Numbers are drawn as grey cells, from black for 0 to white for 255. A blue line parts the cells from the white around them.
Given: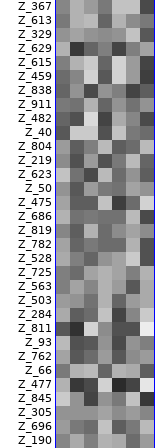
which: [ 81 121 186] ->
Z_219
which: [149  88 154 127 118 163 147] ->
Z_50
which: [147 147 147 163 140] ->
Z_305
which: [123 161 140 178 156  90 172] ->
Z_563
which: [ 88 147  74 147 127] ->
Z_93
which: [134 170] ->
Z_190

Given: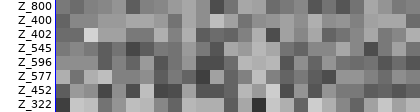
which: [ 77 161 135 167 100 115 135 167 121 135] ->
Z_402
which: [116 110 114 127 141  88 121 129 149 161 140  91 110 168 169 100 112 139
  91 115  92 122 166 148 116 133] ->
Z_800
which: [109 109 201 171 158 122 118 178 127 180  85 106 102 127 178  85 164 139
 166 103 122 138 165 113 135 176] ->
Z_402
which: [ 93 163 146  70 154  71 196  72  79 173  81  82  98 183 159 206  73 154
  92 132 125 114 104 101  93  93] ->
Z_452

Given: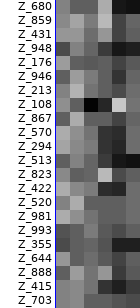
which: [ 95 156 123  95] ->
Z_946
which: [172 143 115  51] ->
Z_570
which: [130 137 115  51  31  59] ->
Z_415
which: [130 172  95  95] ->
Z_520
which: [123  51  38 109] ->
Z_294
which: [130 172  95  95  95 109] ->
Z_520

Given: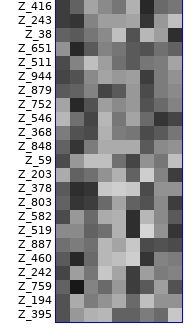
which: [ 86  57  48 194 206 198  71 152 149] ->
Z_378
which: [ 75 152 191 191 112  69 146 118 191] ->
Z_59
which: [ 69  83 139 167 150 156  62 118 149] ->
Z_944
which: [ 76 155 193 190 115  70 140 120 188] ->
Z_59
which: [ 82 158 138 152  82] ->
Z_752

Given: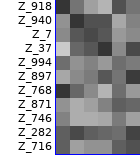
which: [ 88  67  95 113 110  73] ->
Z_282
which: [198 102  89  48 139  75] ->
Z_37
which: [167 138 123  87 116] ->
Z_897

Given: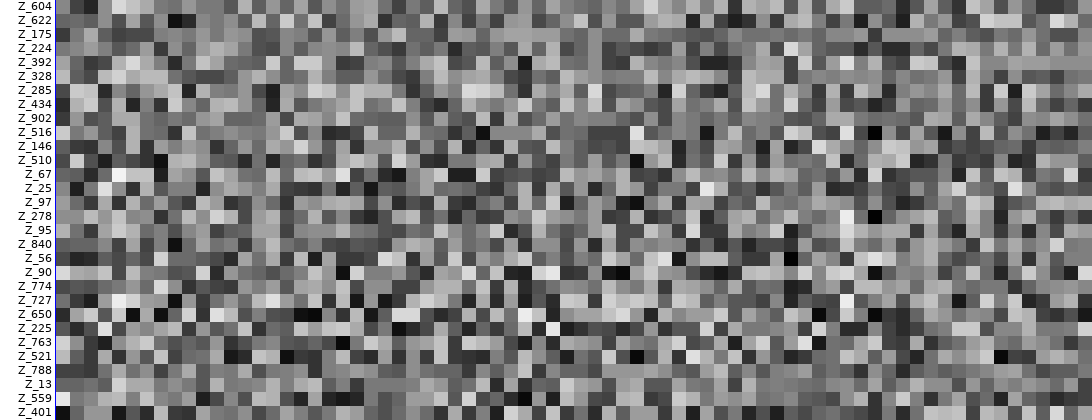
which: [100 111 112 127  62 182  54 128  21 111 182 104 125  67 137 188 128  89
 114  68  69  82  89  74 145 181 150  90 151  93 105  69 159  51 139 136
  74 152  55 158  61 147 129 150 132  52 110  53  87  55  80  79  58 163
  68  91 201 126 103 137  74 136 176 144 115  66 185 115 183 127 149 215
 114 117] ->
Z_840
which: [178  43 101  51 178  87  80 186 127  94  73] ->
Z_146
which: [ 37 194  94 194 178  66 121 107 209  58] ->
Z_67

